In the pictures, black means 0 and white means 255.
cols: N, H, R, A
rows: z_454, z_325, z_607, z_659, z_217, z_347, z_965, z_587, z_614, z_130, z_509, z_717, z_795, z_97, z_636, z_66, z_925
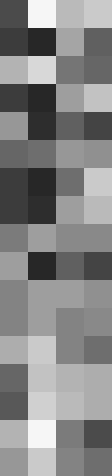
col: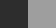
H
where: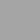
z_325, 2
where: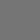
z_607, 2
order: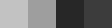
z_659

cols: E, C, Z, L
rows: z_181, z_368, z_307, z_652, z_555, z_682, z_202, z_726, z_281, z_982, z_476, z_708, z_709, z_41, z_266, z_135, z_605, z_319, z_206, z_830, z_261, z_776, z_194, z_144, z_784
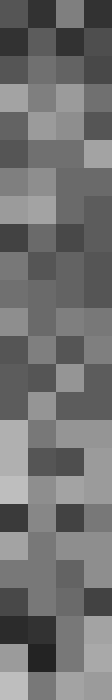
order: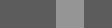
z_266
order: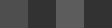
z_368
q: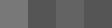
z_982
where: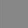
z_206, 1

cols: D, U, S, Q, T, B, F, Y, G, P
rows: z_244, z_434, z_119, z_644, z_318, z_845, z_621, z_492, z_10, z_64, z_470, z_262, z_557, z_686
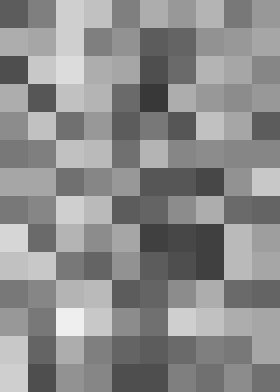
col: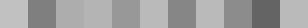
Q
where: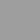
z_10, 9
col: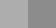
D
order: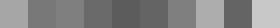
z_557
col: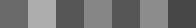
F

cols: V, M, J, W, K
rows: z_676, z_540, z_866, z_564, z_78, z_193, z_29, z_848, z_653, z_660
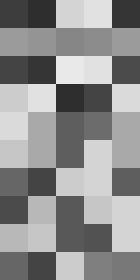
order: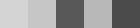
z_848
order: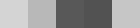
z_653

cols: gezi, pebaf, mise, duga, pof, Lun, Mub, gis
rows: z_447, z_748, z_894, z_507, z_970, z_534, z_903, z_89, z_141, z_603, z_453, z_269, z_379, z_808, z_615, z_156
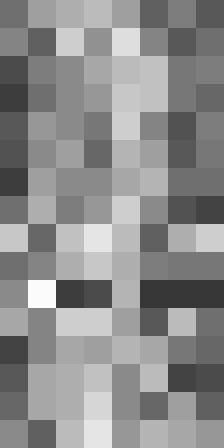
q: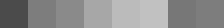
z_894
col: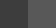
gezi
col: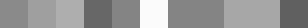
pebaf
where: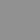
z_748, 3
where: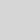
z_615, 3

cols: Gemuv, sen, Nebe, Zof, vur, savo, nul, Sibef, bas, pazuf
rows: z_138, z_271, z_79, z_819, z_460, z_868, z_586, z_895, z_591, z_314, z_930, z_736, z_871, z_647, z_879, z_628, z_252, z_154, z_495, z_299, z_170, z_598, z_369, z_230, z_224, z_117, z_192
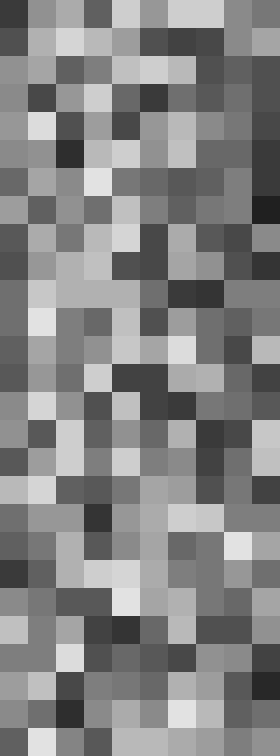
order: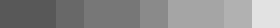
z_598
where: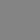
z_192, 2

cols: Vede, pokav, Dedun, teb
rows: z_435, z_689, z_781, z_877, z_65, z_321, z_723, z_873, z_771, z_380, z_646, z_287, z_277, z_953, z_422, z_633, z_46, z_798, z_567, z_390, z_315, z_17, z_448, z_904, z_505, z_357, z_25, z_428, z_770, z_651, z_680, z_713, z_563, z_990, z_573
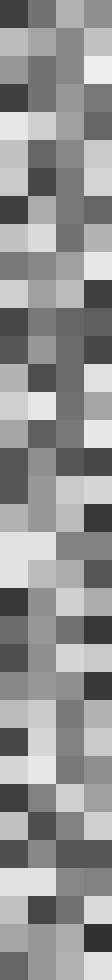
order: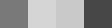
z_723
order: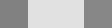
z_713
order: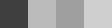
z_646

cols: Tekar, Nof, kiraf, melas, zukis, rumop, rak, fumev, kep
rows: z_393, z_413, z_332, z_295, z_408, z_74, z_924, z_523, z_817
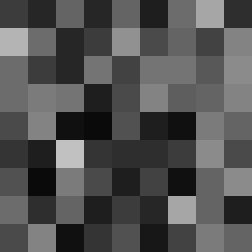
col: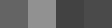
zukis
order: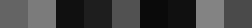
z_408
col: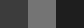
melas
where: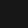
z_817, 5
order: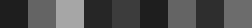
z_523

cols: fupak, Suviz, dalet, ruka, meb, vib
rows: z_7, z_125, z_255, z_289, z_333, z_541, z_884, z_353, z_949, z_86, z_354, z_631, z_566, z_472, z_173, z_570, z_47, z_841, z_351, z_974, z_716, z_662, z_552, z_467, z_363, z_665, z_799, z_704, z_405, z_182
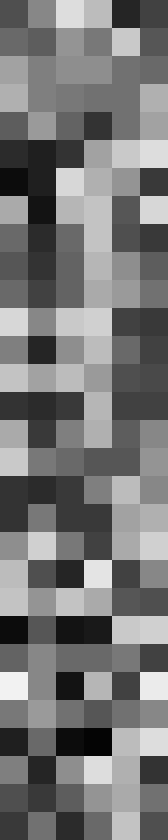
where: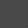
z_472, 5
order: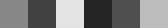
z_716
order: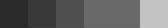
z_949
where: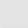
z_716, 3
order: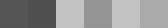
z_662
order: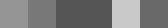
z_47

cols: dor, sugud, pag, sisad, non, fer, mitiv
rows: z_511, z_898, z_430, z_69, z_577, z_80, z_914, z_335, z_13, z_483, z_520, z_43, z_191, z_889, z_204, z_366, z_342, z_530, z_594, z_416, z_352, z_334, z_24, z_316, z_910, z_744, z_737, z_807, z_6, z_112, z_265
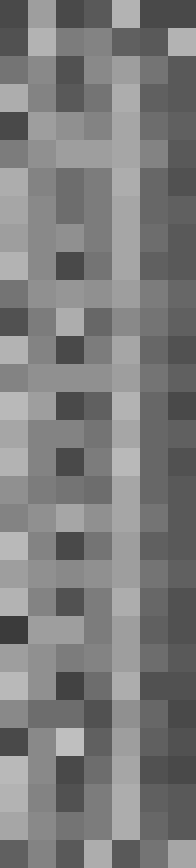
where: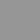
z_520, 2
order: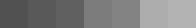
z_6
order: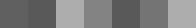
z_69
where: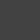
z_910, 2

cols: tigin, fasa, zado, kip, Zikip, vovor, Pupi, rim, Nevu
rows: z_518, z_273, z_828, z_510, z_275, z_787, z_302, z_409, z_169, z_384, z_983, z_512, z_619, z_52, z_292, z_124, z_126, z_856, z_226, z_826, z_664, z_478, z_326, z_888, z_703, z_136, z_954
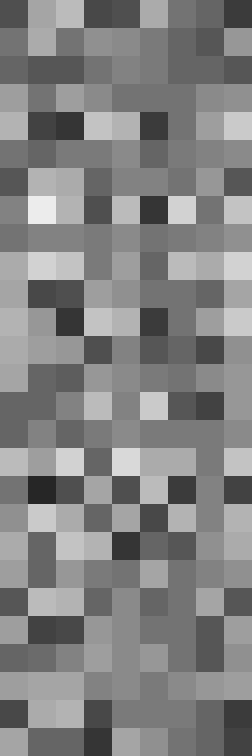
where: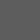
z_52, 2
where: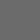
z_888, 1
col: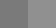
vovor
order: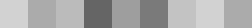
z_384

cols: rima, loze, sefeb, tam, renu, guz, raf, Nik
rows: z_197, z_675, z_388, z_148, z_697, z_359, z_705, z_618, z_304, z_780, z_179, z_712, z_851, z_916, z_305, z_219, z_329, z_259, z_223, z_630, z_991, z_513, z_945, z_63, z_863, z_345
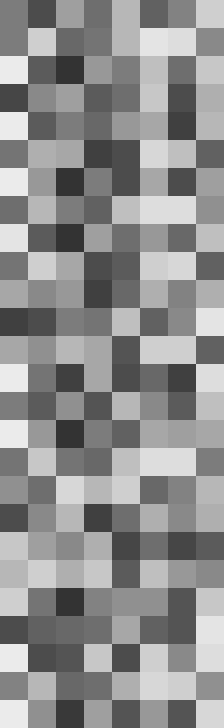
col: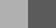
Nik
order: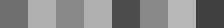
z_223
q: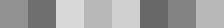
z_259
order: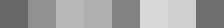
z_863
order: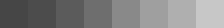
z_148
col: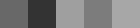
sefeb
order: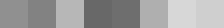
z_863

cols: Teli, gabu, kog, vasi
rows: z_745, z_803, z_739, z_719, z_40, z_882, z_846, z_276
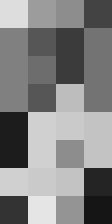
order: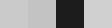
z_40
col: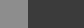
kog
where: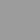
z_745, 1
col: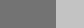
vasi

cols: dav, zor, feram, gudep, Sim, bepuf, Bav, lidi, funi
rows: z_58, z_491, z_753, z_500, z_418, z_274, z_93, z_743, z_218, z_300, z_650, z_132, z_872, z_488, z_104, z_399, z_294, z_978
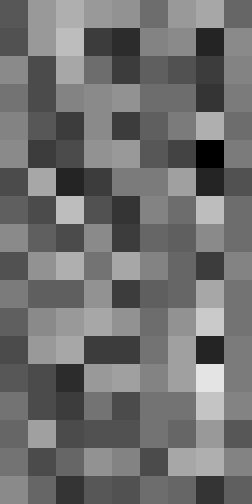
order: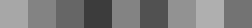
z_300
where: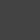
z_274, 6
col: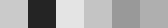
lidi

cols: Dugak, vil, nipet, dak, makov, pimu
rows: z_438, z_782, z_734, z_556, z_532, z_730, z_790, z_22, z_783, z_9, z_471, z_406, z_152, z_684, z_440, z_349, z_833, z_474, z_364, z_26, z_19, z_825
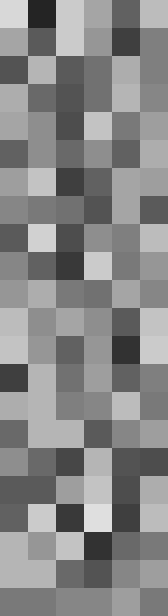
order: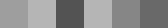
z_19
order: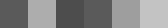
z_474
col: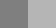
nipet

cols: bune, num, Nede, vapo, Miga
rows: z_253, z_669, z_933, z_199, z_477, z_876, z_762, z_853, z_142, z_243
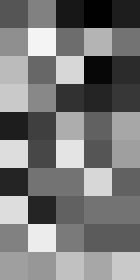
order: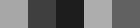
z_477
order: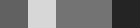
z_762
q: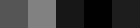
z_253
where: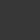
z_199, 4
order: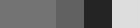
z_853

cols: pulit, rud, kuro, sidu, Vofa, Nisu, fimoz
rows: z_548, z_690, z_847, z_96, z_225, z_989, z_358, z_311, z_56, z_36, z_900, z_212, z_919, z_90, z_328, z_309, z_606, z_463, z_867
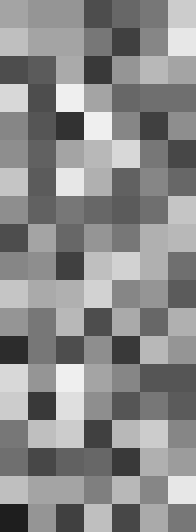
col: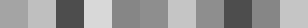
pulit
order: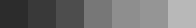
z_919
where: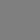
z_463, 3
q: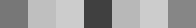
z_309
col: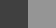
Vofa
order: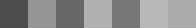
z_212
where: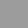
z_606, 6

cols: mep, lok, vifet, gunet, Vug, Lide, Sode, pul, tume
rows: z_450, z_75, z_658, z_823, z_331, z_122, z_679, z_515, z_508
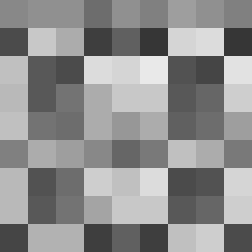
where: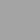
z_515, 3
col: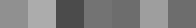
vifet
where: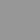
z_331, 4
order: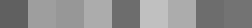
z_331
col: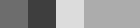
gunet

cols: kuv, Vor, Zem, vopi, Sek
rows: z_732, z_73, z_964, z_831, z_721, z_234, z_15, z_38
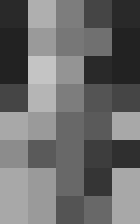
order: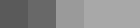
z_721
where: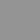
z_964, 2
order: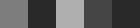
z_732
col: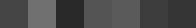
vopi
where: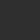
z_234, 4
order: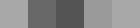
z_38
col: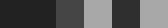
Sek

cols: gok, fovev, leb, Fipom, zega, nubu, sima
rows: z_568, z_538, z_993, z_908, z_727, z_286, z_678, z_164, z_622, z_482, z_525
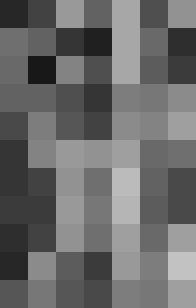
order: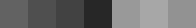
z_568
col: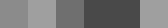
sima

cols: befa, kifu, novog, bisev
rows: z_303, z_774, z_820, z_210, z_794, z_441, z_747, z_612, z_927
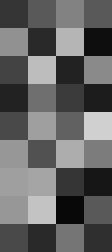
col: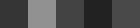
befa
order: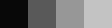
z_612

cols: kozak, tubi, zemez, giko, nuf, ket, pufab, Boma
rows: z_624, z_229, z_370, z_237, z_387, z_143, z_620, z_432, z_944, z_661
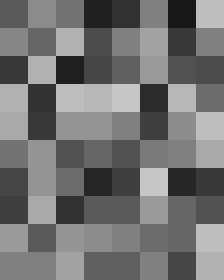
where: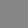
z_229, 0
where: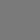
z_143, 5

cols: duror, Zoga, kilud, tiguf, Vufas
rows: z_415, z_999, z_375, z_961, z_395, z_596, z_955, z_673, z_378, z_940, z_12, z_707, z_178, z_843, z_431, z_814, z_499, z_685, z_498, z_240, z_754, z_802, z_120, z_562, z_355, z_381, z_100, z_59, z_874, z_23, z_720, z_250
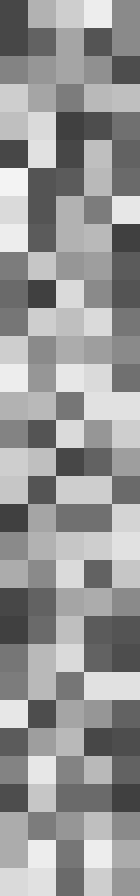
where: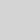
z_498, 4
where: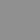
z_375, 3
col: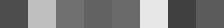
Vufas
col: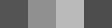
tiguf
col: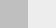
tiguf

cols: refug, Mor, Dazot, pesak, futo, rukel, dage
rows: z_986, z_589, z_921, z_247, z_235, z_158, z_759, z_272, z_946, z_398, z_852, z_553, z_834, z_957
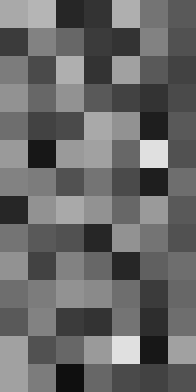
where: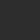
z_553, 5
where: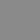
z_852, 3
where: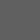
z_398, 5
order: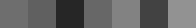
z_398
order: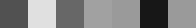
z_158

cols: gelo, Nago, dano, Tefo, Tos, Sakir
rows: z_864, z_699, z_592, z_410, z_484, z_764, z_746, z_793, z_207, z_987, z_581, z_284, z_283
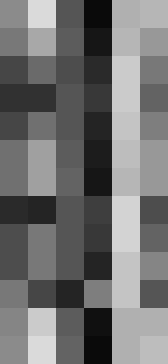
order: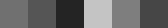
z_484
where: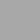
z_699, 1

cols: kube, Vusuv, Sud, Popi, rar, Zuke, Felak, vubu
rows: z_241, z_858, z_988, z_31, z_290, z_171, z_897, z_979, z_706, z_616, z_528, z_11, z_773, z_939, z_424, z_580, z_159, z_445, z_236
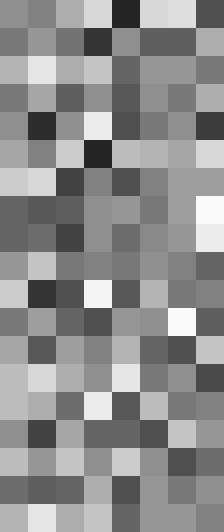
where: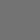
z_858, 2
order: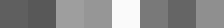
z_979
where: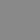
z_706, 5
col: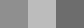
kube
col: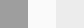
vubu

